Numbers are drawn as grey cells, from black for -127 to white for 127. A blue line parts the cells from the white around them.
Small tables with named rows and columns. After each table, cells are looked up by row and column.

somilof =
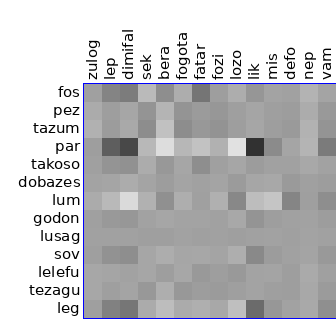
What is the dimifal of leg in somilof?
-9
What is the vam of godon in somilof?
29
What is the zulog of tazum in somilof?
49
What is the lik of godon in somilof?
20
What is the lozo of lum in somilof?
8
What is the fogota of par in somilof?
55
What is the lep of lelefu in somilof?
37
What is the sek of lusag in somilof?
31
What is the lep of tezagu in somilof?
31
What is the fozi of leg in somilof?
40
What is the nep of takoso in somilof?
40
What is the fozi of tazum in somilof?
19
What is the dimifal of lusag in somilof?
33
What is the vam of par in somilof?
-4

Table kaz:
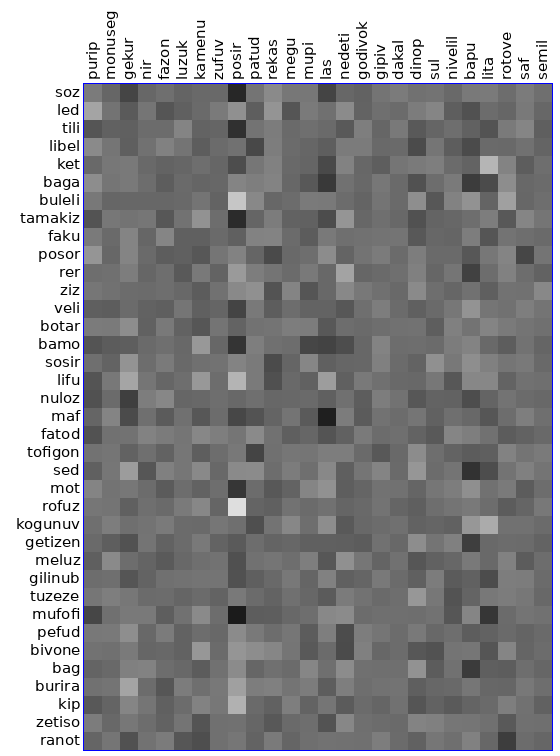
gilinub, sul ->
-3
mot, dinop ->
-26
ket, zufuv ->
-25
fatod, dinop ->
-28
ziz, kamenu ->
-35
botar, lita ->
4
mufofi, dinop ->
-17
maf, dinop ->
-10
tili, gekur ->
-31
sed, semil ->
-11
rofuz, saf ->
-26
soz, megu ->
-8

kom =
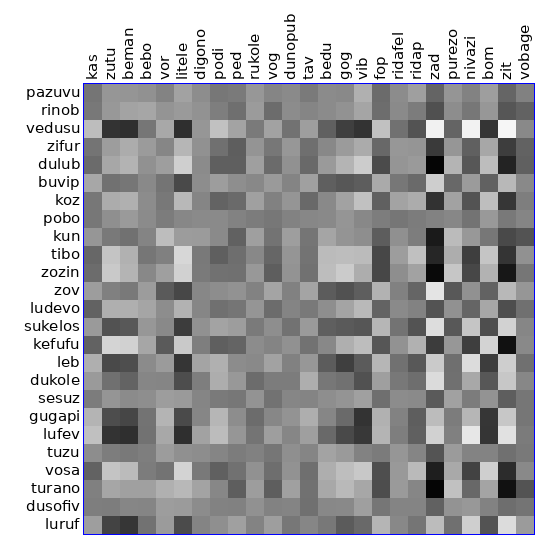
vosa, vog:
-17
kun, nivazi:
24
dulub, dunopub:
17
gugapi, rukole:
-19
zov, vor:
-37
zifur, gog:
27
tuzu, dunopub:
15
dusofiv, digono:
12
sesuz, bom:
19
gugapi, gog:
-21
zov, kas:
29
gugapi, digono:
6
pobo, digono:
10
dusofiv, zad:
-30
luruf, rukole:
3
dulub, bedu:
26
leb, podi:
48
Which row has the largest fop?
vedusu

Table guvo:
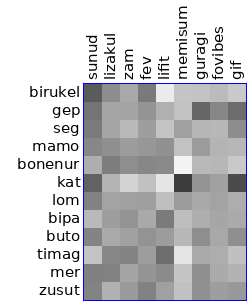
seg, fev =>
30
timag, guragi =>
42
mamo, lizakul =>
15
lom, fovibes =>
35
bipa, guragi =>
46
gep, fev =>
20
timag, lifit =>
-17
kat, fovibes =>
33
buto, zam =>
33
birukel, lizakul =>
13
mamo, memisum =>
66
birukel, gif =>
73
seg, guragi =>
53
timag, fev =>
29
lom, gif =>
45
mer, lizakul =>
1
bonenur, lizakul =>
-2
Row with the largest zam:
kat

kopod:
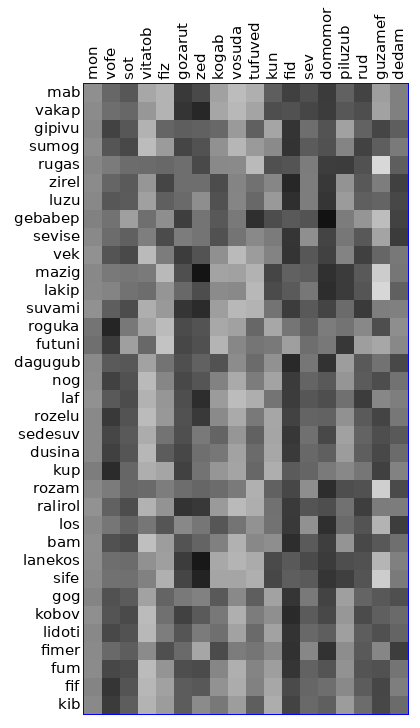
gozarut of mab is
-70
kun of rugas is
-47
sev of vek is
-40
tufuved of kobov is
-3
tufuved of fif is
1
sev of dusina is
-23
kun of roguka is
39
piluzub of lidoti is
31
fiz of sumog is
27

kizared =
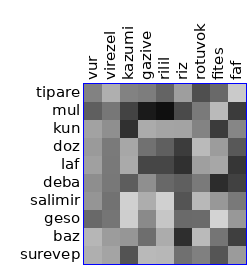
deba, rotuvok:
-5
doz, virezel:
-5
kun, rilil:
36
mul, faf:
-68
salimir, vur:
21
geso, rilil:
70
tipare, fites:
-22
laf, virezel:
-6
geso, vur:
-22
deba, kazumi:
-34
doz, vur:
26
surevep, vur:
47
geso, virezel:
-10
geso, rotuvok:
-20
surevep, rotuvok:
0
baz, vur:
54
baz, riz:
-81
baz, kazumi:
22
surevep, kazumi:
-44
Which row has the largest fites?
geso

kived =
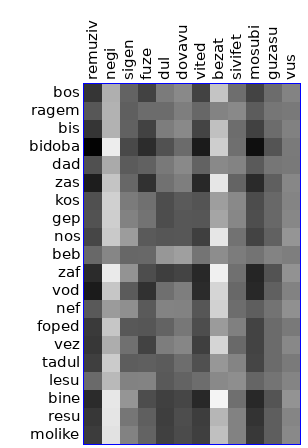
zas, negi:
68
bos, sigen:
-28
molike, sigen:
2
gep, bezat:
37
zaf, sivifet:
-15
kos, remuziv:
-47
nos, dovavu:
-40
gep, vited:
-41
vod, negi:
70
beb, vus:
-1
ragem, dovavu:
-1
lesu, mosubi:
-26
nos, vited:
-64
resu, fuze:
-32
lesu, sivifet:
14
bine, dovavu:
-57
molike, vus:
9
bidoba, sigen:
-54

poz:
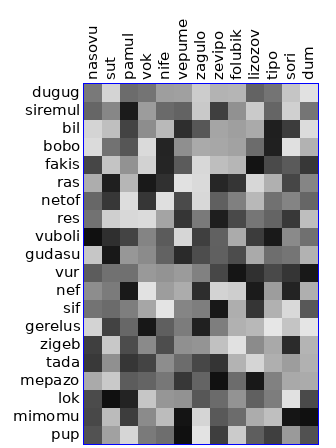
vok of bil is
13
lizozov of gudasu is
42
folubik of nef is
78
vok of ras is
-102
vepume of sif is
5
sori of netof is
4
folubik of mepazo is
-19
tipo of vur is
-54
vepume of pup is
-111
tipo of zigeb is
41
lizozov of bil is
42
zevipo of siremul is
-64
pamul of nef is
-102
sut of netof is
-72

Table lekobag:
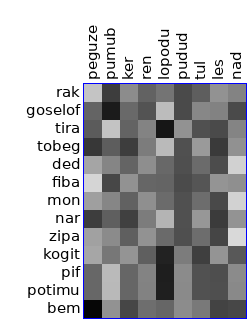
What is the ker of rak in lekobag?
12
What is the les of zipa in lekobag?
-58
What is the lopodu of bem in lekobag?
-25
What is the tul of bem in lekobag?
-6
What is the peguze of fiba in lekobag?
85
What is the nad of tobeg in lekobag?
17
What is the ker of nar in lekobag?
-63
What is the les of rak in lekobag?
18
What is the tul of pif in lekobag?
-46
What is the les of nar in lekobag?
-68
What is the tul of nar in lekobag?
23

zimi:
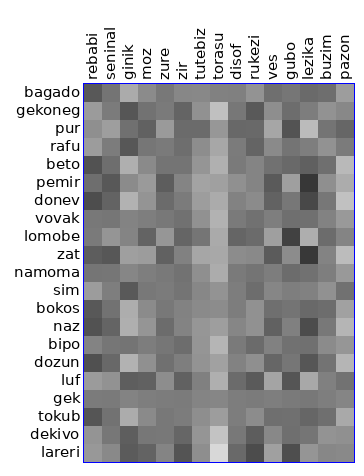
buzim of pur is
-11
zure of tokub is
-7
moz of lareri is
-28
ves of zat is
-36
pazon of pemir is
44
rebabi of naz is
-45
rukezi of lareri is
-51
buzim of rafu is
18
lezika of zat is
-71
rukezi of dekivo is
-34
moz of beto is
10
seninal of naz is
-27
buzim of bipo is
11

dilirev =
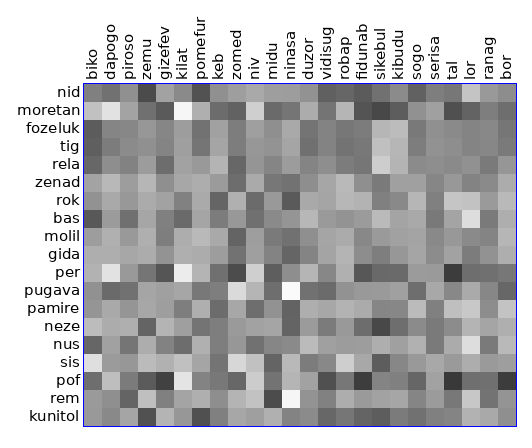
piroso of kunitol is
37
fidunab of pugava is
25
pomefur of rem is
47
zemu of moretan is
-15
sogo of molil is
36
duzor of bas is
55
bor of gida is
46
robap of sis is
78
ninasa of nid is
29
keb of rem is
14
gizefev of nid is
34
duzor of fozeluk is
-11
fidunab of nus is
29
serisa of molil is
9
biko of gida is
46

